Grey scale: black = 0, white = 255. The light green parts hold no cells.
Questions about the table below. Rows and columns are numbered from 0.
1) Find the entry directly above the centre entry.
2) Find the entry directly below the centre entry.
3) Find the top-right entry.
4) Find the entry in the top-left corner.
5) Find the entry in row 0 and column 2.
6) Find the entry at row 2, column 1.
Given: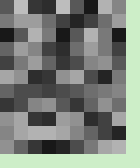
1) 54
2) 76
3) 133
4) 88
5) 54
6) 88

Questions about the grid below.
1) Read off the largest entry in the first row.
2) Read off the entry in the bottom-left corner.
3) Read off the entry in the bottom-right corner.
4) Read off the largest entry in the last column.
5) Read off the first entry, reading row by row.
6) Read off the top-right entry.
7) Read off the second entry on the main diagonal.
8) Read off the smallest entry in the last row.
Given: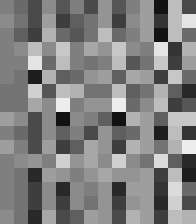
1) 189
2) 139
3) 178
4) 237
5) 127
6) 74
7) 115
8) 41

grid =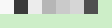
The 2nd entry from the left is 58
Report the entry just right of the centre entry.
202
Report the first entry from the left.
248

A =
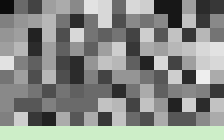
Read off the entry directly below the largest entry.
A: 128
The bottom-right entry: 171
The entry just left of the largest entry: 43
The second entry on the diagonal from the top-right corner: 55
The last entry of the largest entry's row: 171
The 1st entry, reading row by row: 12
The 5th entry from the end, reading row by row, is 171
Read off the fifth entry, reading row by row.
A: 171
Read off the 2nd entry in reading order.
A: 106
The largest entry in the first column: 226
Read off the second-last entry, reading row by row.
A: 137
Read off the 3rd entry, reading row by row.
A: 67
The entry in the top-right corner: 55
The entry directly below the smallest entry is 128
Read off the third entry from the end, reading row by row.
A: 87
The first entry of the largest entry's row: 116
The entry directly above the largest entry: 206
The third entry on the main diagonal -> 34
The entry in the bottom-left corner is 128
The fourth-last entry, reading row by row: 87
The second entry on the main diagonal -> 149
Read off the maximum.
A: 238
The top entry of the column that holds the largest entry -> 43

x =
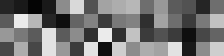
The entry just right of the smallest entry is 25
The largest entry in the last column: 206
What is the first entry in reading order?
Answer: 37
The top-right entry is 110
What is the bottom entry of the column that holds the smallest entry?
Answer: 71
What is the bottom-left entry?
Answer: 71
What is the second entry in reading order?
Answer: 25
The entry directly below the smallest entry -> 183
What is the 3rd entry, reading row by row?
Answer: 4
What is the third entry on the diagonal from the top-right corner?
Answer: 14
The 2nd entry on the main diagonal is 235
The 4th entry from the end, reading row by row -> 226
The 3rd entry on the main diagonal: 91
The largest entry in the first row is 217

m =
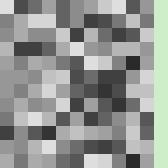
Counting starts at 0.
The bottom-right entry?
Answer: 160
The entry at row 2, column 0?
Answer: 140
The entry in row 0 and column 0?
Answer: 222
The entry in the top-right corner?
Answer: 151
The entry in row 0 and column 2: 108
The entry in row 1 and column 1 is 171
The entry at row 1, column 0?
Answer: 129
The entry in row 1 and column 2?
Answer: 213
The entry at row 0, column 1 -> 76
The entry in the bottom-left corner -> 171
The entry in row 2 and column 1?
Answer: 171

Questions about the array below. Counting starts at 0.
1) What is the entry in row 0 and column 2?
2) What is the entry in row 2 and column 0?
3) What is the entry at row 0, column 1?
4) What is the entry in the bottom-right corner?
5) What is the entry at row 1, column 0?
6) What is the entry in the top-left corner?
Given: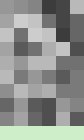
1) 132
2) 195
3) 142
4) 90
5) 163
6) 151

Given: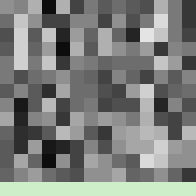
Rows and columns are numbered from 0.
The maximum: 228
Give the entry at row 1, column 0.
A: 109
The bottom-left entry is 100
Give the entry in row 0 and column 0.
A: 144
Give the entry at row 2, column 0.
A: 79
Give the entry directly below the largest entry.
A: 156
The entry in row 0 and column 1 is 132
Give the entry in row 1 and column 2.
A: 144
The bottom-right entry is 55
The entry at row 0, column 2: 176
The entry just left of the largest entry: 36
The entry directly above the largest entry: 121
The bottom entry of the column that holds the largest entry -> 109

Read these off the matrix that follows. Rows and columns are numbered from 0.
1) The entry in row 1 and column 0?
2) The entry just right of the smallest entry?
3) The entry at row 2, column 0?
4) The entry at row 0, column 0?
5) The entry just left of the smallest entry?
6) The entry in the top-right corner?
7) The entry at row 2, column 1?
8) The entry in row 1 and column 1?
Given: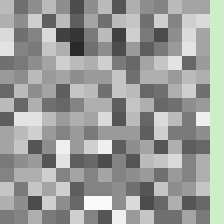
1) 175
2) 112
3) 218
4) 187
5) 175
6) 164
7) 112
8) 142
